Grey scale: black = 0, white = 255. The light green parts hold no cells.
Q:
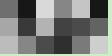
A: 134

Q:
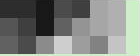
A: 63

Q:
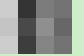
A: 52

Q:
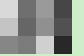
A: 111

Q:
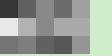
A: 137

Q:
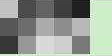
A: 99

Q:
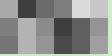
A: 127

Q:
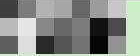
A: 103
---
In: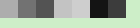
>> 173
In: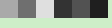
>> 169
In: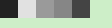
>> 34
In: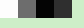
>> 253
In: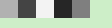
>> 177
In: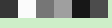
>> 54
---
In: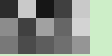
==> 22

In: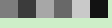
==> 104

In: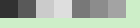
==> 120

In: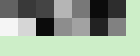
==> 120

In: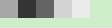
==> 100

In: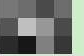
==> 108

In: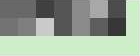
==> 138
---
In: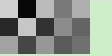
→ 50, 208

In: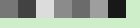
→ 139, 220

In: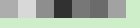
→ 49, 216

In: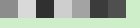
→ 206, 217

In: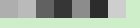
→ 54, 206

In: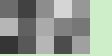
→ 170, 213
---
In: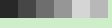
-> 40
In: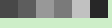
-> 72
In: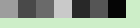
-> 157
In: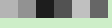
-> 180
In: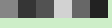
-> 133
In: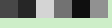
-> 71
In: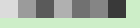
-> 219
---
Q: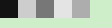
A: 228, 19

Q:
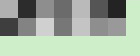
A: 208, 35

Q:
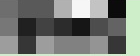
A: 246, 11

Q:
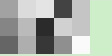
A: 250, 43

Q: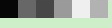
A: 239, 6

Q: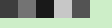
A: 199, 25
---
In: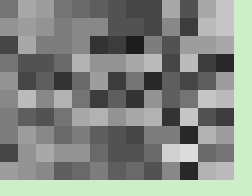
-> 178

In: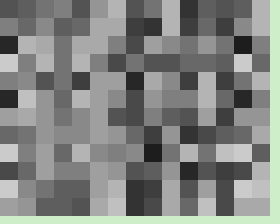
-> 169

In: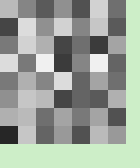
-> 186

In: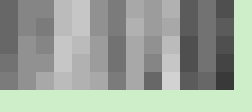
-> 103

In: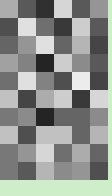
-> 149

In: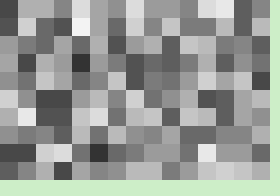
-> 197

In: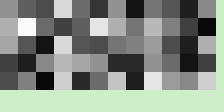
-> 137

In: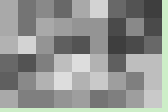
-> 158
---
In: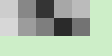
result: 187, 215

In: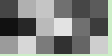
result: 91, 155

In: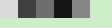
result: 134, 218

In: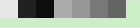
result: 100, 231

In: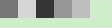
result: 190, 118

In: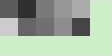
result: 171, 204

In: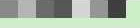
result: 63, 137

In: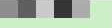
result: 172, 142

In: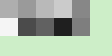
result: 135, 245

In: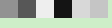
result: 197, 146
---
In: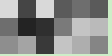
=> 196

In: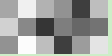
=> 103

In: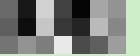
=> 186

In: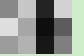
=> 14

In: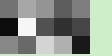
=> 48

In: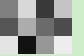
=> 107
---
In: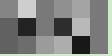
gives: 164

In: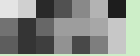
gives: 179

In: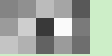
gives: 165

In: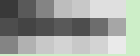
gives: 223

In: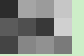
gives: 155

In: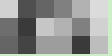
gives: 177
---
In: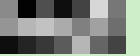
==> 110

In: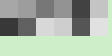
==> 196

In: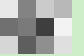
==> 243

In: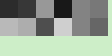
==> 120

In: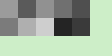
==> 79

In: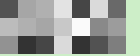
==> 156

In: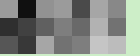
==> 114

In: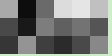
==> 85

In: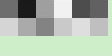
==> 97
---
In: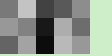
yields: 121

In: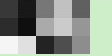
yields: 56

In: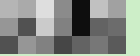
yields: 181

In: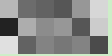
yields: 183

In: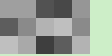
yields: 159

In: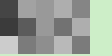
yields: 69

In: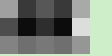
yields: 160

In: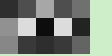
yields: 46

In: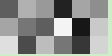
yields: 94

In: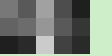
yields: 120
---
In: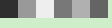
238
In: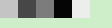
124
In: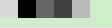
102
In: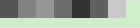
150
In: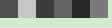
60
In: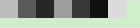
38
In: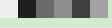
106
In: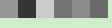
203
